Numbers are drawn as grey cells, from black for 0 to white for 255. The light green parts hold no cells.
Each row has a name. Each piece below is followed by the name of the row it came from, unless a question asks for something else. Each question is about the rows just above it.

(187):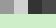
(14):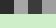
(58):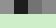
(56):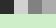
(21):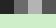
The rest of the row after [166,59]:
[159]
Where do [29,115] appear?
(58)
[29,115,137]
(58)
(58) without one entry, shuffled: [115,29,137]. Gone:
[145]
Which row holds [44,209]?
(56)
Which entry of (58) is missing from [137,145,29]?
[115]

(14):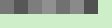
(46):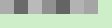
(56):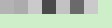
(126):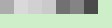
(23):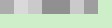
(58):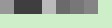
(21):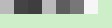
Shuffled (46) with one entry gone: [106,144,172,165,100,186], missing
[179]
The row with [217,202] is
(23)
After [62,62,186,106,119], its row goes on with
[132]
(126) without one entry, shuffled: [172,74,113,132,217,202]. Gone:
[209]
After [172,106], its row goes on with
[186,144,100,179,165]
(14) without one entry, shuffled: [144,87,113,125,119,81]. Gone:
[138]
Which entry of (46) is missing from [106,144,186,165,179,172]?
[100]

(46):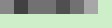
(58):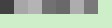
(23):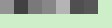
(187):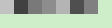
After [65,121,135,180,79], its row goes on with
[86]
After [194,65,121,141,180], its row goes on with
[79,128]
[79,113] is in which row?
(46)

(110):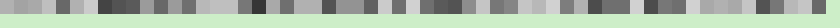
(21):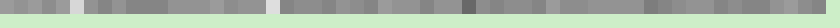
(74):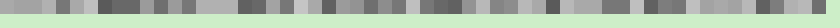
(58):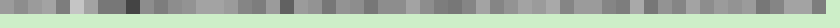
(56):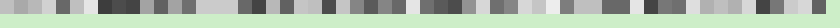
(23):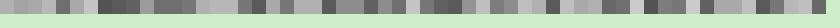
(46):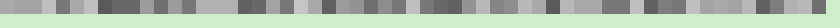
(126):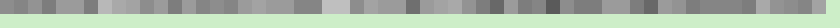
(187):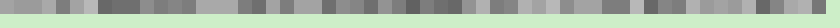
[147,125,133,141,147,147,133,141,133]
(21)
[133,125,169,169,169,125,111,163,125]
(187)
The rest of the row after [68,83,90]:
[155,104,155,111,184,191,191,119,54,169,111,177,177,83,147,147,97,203,111,209,111,90,83,141,197,119,133,197,184,209,125,177,76,111,111,209,76,119,111,209,169,177,169,197,83,119,184,197,104]
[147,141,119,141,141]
(58)

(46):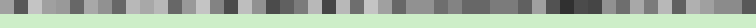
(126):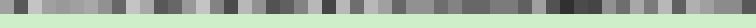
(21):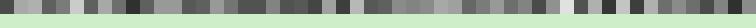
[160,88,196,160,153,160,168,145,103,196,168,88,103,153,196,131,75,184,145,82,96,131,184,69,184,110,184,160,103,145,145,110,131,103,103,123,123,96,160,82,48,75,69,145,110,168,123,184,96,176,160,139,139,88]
(126)
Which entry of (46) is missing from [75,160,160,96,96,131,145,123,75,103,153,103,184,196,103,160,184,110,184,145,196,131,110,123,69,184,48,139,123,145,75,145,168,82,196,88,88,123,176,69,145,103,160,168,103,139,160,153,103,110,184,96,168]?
[190]
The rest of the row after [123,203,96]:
[168,110,48,96,153,153,88,96,153,116,82,82,131,82,88,69,160,62,184,88,96,139,131,139,168,160,103,123,153,110,131,75,145,225,82,176,54,196,62,176,110,139,110,75,131,48,139]
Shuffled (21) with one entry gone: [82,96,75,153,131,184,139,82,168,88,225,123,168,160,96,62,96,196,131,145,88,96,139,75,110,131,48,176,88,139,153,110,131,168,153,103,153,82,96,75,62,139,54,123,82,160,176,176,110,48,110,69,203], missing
[116]

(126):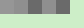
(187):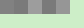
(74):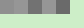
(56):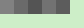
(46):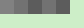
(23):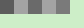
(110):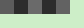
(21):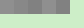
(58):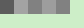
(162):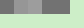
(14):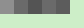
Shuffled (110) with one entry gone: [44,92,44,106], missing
[98]
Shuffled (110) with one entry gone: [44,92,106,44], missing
[98]
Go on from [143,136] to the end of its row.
[129,143,129]
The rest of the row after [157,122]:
[150]
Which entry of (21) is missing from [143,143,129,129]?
[136]
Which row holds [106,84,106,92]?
(14)
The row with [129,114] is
(46)

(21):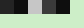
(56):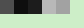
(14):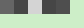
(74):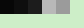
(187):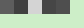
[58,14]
(21)
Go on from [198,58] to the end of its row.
[14]
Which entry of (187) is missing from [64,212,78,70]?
[93]
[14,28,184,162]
(56)
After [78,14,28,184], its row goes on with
[162]
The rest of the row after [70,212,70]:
[78]
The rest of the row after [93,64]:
[212,70,78]

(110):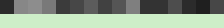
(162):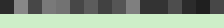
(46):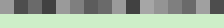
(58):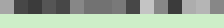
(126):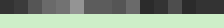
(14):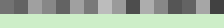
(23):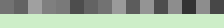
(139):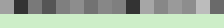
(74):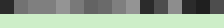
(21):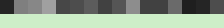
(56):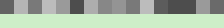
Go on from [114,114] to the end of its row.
[121,71,196,135,59,173,181,135]
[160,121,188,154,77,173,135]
(14)
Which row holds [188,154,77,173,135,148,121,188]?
(56)
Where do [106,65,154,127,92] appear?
(46)
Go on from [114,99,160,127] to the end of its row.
[121,77,99,114,154,92,148,77,141,51,141,71]
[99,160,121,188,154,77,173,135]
(14)

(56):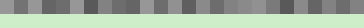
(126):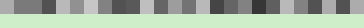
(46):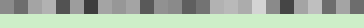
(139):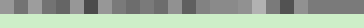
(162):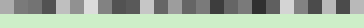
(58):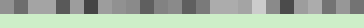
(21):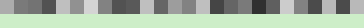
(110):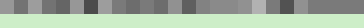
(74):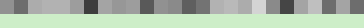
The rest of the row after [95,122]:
[172,172,164,204,138,75,157,172,115,151,115]
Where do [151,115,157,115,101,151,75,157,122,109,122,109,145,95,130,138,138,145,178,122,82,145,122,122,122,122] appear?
(110)

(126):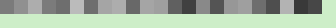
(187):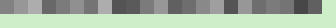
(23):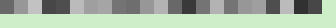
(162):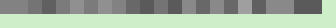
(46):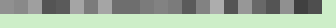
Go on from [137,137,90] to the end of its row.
[90]
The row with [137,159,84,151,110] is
(187)
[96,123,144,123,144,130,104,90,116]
(162)

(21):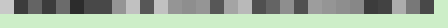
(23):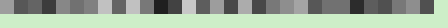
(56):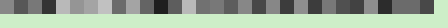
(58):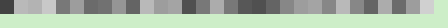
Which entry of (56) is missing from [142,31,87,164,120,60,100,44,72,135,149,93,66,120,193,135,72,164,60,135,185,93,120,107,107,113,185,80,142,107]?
[52]
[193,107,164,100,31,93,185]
(56)
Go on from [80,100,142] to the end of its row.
[80,157,149,142,135,60,66,172,120,72]
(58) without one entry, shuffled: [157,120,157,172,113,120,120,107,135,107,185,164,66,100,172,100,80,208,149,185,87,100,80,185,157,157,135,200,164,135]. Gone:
[179]
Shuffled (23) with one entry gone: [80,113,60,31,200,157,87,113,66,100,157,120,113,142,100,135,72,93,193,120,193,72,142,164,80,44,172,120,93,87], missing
[128]

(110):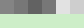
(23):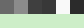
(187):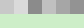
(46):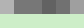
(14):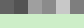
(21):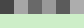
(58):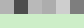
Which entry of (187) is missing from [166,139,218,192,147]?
[200]
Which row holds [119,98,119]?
(110)
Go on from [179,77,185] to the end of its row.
[173,206,126]
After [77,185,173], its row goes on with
[206,126]
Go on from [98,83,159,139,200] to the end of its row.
[126]

